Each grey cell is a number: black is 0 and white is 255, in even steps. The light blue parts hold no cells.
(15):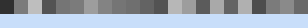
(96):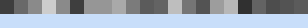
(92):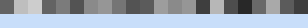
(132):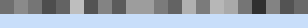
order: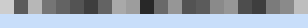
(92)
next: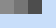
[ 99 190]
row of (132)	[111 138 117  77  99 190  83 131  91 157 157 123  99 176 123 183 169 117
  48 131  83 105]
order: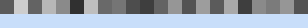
(96)
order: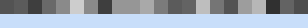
(96)
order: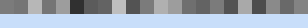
(15)
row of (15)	[ 48 123 190  83 117 123 157 131 117 111  99  83 183 157  91 169  99 176
  77 123 138 105]

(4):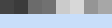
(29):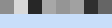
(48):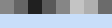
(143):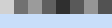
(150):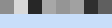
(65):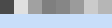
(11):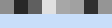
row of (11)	[141  39  95 224 167 161  47 149]
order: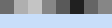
(48)
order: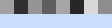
(150)

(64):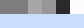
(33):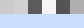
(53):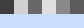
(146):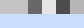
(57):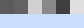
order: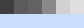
(57)
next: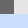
[ 76 182]
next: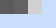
[137  62]
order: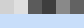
(57)
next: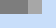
[151  42]
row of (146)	[195 195 104 229  76 182]

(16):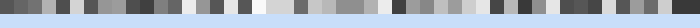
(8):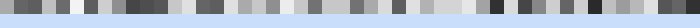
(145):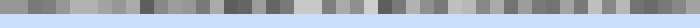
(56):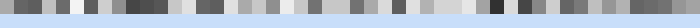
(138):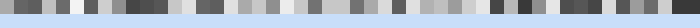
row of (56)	[170 101  94 191 107 243  94 206 143  70  78  86 199 224 101  94 224 170
 199 143 236 199 114 199 199 114 170 218  94 224 178 212 212 230 163  49
 218  70 135 206 101 121 191 150 178 101 107 114 150 163]
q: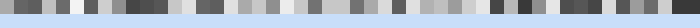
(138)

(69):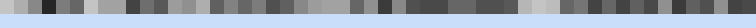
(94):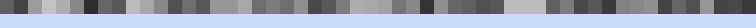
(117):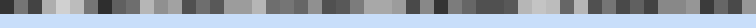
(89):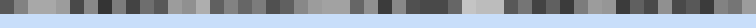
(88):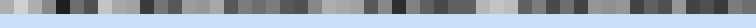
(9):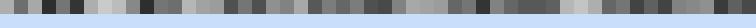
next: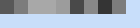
[102  80]
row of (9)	[174 110 168  46 117  52 174 202 188 136  46 117 110 182 162 156  80 117
  80 144 130 168  88 124 102 124  80  73 130 168 162 156 102 117  52 130
 102  88  88  96 182 196 174 102 117  67  96  67 130 136 144  59  96  73]
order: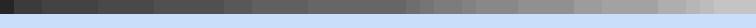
(69)
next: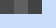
[136 136]
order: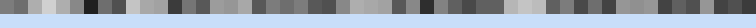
(88)

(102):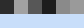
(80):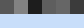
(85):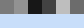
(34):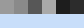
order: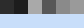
(34)
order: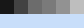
(85)
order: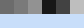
(85)
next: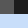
[138 154]
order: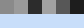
(102)
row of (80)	[ 87 130  29  94 102  59]
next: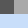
[29 44]

